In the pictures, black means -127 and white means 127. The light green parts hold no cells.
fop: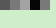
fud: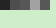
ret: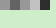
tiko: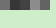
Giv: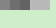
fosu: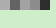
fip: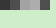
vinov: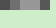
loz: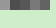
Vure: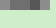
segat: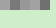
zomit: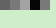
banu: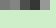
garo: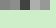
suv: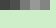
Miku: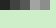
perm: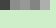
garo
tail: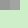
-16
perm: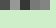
banu
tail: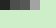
-40
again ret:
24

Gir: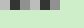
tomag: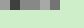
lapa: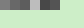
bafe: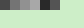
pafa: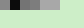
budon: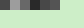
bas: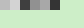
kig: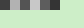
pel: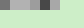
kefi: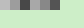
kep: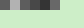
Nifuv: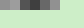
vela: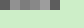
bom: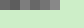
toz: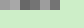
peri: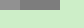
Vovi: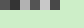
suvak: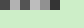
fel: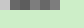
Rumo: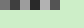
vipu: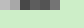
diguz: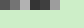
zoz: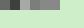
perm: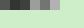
diguz
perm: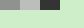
Gir
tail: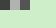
72 -34 -75

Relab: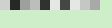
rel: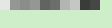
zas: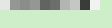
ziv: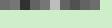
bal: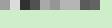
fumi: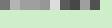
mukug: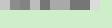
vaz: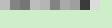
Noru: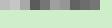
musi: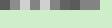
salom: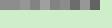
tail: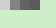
3 3
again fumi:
31
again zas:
22
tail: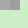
-68 92
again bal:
52

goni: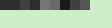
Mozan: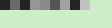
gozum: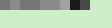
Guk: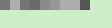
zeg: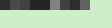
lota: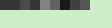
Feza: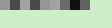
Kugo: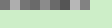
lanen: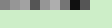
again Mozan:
-92
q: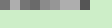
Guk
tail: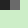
-92 22 11 -42 34 -92 66
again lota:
-73
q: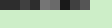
goni
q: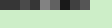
lota

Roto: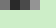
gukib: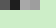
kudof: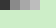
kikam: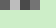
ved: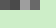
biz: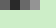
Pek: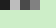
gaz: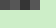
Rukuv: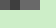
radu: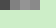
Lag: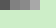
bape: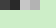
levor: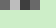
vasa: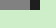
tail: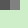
10 40
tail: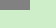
-97
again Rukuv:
-22
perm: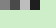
Pek
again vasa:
1
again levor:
-22
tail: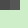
-74 -41

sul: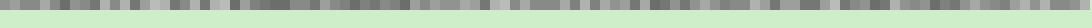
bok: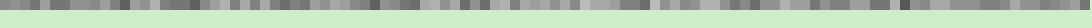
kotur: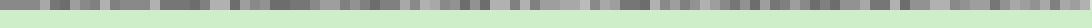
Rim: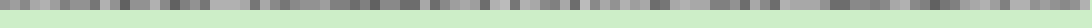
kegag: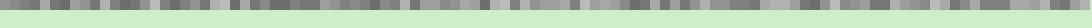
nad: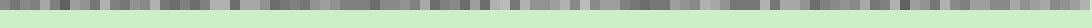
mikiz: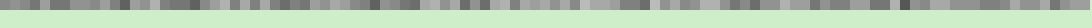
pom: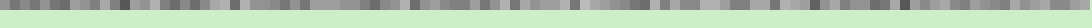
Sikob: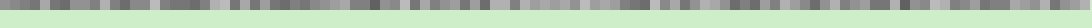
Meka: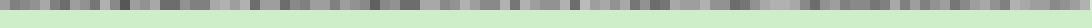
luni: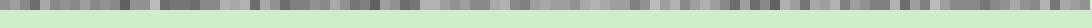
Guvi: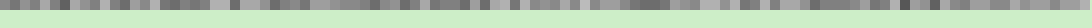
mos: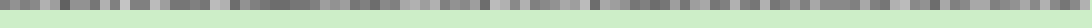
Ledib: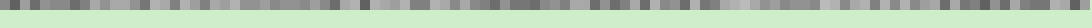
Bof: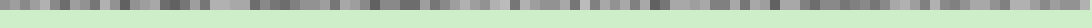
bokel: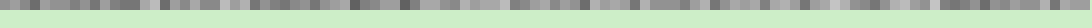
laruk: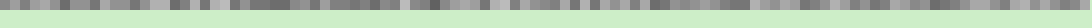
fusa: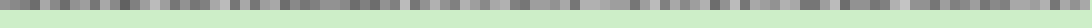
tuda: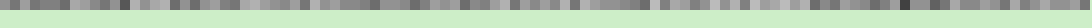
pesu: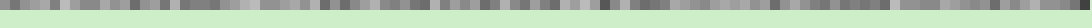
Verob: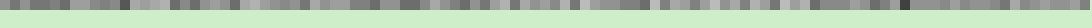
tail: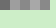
9 59 30 49 -9 18 0 -9 9 18 -9 18 30 40 -30 0 9 30 30 -30 0 40 40 18 9 49
 30 40 40 59 0 9 30 40 9 30 18 -18 49 30 40 30 -9 49 18 18 18 0 30 49 -9
 18 40 30 40 0 40 49 30 -9 30 40 68 49 18 9 -9 18 49 59 30 18 68 0 -9 0
 18 -18 18 9 30 18 18 49 -9 40 30 30
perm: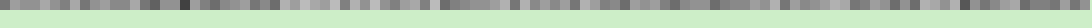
tuda
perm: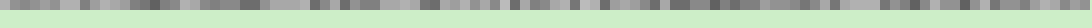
Rim

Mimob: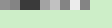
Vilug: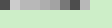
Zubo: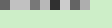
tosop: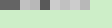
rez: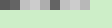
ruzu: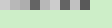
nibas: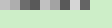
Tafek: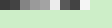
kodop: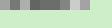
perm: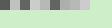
ruzu
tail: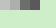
65 35 -38 86 -27
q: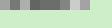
kodop
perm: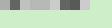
ruzu
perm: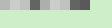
rez
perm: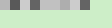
rez

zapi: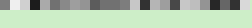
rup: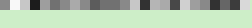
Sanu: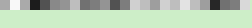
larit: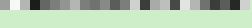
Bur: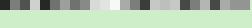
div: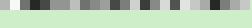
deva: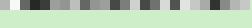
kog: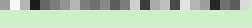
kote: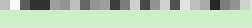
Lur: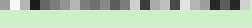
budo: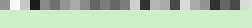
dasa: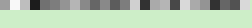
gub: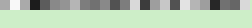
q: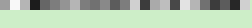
larit
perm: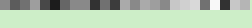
rup
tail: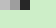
-14 -2 89
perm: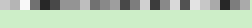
div

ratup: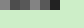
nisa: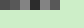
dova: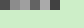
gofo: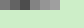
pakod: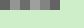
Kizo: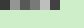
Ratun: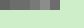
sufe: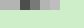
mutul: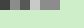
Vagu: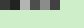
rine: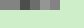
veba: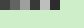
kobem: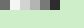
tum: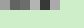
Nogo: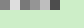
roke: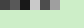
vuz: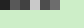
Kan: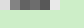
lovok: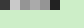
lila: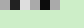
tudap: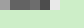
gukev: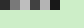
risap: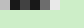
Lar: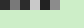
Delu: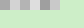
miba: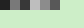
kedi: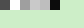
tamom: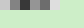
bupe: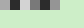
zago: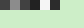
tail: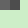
3 21 31
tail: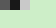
-50 31
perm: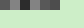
nisa

